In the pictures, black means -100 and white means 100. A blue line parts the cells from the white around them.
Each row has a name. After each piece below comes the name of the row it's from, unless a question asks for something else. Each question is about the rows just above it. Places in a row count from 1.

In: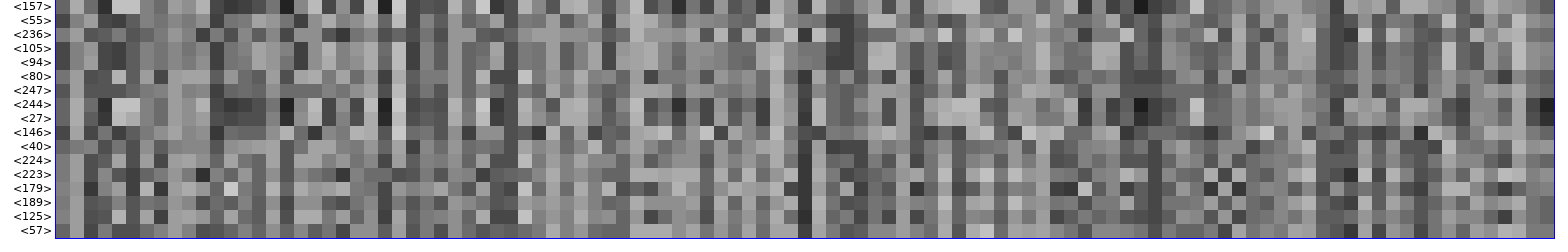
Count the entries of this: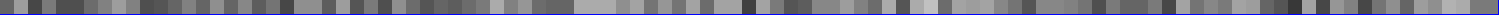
107
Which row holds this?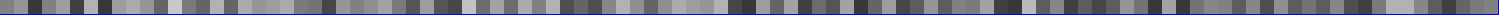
<179>
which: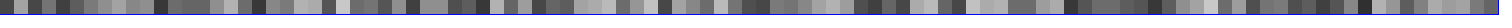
<146>

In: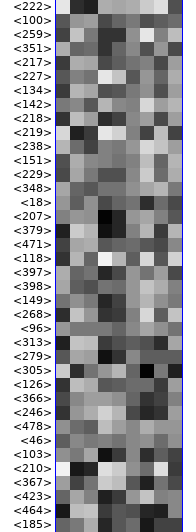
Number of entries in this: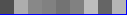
9
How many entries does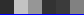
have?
6
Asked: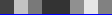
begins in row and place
<259>, 1

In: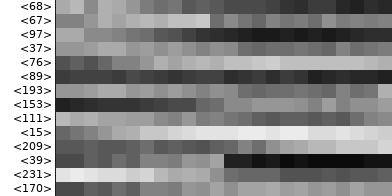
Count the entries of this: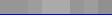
8
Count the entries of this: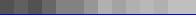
14
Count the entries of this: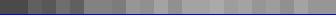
24
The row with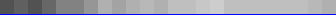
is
<76>
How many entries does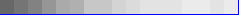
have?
17

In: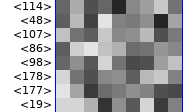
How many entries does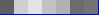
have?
7
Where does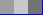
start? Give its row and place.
<114>, 7
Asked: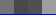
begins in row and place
<98>, 5
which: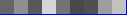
<98>
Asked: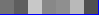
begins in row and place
<107>, 2
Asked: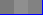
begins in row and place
<177>, 5

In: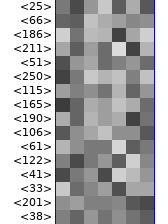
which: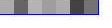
<190>
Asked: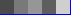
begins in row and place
<122>, 2
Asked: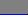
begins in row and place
<201>, 3
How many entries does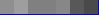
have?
7
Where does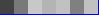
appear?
<250>
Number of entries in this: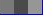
3

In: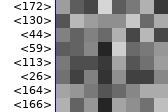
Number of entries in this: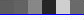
6
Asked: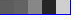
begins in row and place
<59>, 1
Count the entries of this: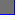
1

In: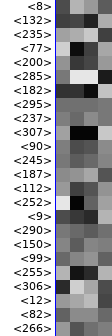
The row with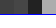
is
<132>
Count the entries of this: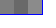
3
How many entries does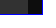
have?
3

